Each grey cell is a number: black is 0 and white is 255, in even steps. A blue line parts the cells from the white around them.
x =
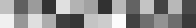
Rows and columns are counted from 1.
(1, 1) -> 192
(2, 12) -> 147
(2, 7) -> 196
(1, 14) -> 74
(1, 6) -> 179
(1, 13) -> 184
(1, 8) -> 49
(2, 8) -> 204
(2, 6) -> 53

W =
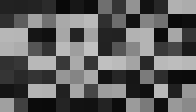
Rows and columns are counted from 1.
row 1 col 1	34
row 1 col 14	172
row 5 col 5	56
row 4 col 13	71
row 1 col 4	43
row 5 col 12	185
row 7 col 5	33
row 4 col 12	56
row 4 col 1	178
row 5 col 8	192
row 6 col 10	22
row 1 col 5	8
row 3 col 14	53
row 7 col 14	152
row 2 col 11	132
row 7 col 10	23
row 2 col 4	113
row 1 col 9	53
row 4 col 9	86
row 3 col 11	180
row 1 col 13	177
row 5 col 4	184
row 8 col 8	35
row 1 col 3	35
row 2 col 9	109
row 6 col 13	12
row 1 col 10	147
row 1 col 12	39
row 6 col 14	11
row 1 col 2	33
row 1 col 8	111
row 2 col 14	14
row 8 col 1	160
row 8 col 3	11
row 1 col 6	23

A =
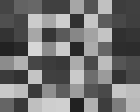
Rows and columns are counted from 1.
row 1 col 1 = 69
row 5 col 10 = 76
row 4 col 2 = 42
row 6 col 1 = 59
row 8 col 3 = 191
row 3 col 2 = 70
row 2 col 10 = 63
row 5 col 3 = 70
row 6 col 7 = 109
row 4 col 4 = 141
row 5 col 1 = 140
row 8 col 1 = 101
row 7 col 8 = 73
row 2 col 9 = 72
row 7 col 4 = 143
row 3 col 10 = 52
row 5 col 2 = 177
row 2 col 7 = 198
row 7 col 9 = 198
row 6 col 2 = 50
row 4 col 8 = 102
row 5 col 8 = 189

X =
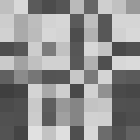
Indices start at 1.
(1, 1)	191
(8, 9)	81
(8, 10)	80
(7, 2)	68
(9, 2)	80
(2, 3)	189
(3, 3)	187
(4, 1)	77
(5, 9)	215
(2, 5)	214
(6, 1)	96
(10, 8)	108
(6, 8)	212
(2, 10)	213
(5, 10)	218
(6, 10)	90
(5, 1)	202
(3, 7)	177
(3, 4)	215
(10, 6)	79
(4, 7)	215
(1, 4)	76
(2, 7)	190
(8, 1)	75
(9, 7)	209
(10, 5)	223
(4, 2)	87
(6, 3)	118
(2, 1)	205
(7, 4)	168
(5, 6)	88
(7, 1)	63
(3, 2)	170

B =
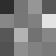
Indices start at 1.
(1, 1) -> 45
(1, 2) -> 118
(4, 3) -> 129
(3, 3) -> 114
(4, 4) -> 122
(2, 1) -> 135

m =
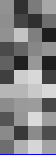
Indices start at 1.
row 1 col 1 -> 146
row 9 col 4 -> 158
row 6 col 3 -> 216
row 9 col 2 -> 151
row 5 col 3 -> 152
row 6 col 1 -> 63
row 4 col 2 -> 101
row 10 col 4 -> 77
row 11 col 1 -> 110
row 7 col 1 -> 182
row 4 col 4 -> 148
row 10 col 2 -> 56
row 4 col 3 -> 135
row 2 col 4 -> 110
